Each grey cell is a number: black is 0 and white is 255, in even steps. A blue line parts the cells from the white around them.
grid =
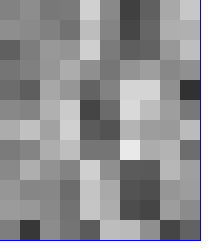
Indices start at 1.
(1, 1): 130
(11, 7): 77
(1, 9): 168
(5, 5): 99
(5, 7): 212
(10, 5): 196
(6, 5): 69
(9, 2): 174
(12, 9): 69
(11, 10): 139
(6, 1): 136
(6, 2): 131
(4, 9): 136
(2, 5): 189
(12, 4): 116
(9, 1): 137
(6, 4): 202
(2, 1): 142
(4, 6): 118
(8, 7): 233
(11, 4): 114
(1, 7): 64
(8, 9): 179
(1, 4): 122
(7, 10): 187
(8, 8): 172
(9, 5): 207
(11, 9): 157
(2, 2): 138
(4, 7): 147
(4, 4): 172
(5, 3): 167
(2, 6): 132
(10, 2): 134

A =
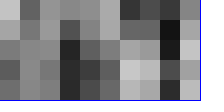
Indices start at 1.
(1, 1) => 195
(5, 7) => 183
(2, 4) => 81
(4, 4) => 44
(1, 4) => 136
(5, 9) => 44
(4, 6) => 94
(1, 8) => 76
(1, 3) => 148
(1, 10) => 133
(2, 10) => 166
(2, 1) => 165
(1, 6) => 170
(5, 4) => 42

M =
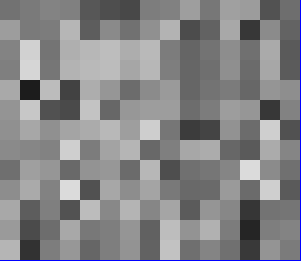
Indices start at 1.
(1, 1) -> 114
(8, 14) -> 171
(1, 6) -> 78
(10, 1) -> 141
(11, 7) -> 180
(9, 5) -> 147
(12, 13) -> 37
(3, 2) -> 209
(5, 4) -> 66
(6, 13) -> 150
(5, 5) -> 173
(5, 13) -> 103
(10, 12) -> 154
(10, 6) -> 167
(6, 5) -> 195
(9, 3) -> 150
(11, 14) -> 115
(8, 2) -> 134
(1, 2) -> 122
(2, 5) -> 93
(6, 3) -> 81
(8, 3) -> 130
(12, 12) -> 124
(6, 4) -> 74
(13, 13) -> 57
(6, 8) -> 157
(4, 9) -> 126
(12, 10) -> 147
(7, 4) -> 164
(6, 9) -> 157
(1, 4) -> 128
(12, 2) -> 75
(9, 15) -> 112
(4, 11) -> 111
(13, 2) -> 50
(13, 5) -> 102
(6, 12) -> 157
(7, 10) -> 60

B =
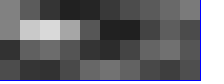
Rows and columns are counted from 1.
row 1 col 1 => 129
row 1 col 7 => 76
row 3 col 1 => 50
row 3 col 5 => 52
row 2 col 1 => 130
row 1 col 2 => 91
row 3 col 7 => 68
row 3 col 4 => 84
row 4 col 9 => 62
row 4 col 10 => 78
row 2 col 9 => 93
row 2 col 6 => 33

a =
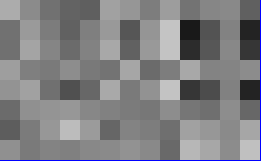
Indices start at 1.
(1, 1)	172
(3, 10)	44
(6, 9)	141
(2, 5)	127
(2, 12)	130
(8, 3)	131
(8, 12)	140
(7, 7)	131
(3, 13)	54
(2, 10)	25
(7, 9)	111
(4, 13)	140
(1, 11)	134
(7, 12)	138
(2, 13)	35
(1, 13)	96
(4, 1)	158
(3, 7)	97
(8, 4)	128
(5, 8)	146
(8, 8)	137
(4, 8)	107
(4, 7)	166
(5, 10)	54
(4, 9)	125
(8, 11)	167
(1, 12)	137
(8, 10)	183
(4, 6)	115

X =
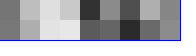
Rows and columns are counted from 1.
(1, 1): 117
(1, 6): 139
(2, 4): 231
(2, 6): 101
